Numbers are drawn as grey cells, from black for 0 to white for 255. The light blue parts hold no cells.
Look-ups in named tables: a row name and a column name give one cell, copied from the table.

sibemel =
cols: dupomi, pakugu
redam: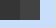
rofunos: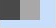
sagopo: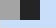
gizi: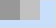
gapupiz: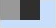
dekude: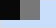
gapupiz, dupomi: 153
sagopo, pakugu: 36
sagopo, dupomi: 164
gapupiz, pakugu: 47
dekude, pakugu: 120
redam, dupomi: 53
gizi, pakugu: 193
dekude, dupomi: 8
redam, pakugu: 66
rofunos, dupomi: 73
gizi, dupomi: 152
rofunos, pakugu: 168

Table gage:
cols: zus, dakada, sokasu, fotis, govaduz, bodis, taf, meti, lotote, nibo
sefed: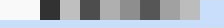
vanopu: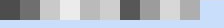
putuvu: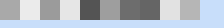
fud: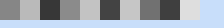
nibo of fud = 222
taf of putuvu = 109
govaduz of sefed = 77
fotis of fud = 139
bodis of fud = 67
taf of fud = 198
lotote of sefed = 161
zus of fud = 134
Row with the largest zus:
sefed

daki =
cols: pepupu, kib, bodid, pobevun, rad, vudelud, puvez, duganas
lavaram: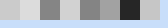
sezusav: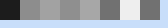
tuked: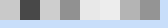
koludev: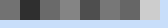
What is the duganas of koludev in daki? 205
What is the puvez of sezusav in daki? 238
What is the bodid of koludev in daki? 106
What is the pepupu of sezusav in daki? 28
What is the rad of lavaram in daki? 132
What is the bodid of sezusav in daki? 162
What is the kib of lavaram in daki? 220
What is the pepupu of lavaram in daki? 203
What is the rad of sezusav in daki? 167
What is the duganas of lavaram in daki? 198
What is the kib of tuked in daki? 72
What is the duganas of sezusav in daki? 113
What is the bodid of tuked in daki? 206
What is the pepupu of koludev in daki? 114
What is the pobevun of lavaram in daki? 210
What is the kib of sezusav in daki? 141

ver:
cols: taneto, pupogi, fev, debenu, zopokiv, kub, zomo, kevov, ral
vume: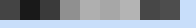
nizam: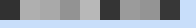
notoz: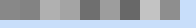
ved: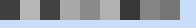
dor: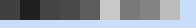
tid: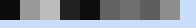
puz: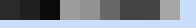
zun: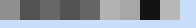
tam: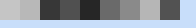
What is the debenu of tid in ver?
33
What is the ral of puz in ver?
165
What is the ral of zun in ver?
184
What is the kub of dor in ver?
200
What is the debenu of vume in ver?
144
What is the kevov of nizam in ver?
148
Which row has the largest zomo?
vume

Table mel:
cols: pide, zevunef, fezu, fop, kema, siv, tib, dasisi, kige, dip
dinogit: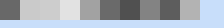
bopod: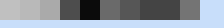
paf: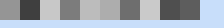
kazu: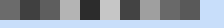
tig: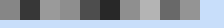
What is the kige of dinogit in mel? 93
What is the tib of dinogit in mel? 80
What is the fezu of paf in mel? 200
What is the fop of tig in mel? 142
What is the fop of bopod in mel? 77
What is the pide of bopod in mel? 192
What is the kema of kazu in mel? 44
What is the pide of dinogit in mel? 104
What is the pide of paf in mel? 149
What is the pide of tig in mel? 134
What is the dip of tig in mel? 148
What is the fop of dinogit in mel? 226
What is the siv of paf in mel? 173
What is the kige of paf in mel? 79
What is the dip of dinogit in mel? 179
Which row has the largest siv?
kazu

